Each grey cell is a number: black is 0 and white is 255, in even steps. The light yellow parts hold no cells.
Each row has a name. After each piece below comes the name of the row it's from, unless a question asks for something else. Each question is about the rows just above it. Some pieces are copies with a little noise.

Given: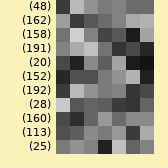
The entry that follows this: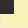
100
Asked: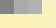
(162)
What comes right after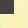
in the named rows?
87

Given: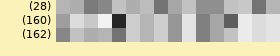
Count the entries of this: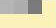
3
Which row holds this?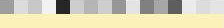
(160)
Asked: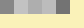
(28)

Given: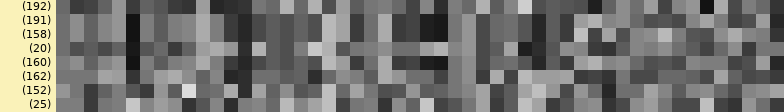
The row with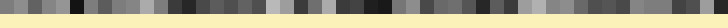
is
(160)
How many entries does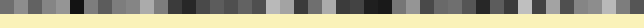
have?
46

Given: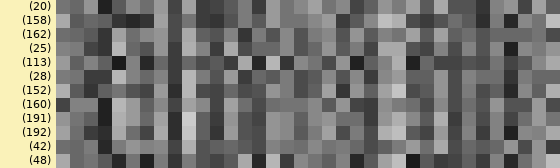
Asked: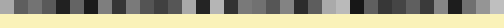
(48)
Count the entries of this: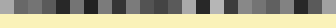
24
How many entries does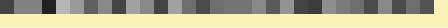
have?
31
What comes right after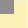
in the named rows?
123
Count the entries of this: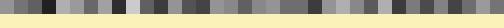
36
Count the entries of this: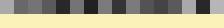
16
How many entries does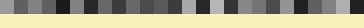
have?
26

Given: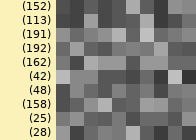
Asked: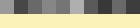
(28)
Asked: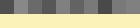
(48)
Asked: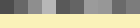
(158)
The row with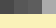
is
(113)

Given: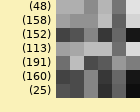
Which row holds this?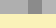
(48)
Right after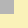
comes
117
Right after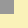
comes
125
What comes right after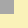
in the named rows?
189

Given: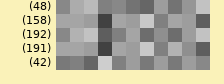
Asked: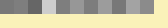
(42)
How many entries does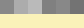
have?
6
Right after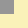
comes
194
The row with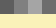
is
(192)
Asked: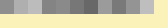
(48)
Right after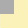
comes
186

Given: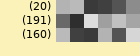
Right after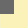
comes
46
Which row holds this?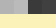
(20)

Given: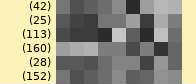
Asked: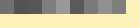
(152)
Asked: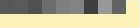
(28)
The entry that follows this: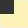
101
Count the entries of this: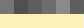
6
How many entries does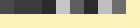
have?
9
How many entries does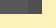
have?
3
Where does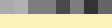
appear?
(160)

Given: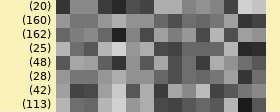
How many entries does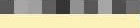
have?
10
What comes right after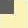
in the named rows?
53
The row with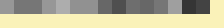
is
(160)
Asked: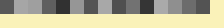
(48)
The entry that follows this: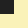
131
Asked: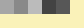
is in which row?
(42)
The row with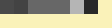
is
(25)

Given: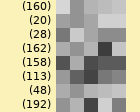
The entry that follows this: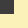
196
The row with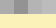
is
(48)
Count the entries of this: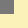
1
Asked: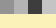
(162)
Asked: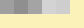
(20)
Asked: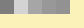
(28)
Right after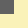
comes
68

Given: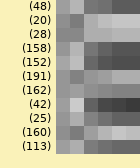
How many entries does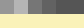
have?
6
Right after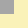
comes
189

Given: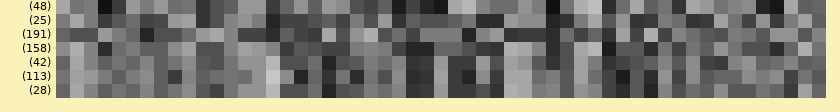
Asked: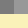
(48)
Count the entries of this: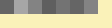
7
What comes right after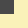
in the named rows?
152
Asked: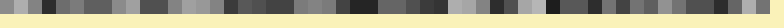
(158)

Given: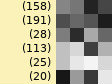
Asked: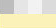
(25)
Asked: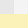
(25)
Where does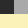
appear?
(28)
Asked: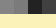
(158)

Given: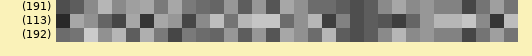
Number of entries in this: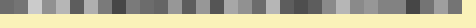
33
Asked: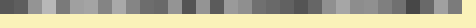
(191)
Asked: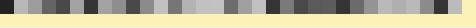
(113)
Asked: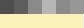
(192)
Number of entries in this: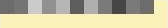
11
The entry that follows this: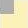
122

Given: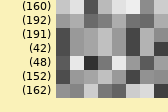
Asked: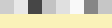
(160)
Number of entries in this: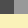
2

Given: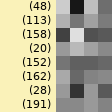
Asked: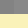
(162)
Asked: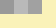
(20)

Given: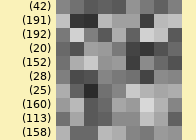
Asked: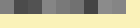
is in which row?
(28)
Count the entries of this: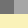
2
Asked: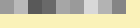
(160)

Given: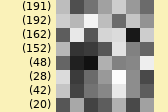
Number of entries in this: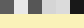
6
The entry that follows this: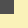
115
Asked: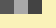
(20)

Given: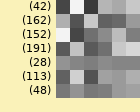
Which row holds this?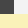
(42)
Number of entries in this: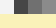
4
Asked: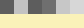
(191)
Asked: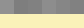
(28)
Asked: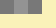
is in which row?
(48)
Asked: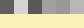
(113)

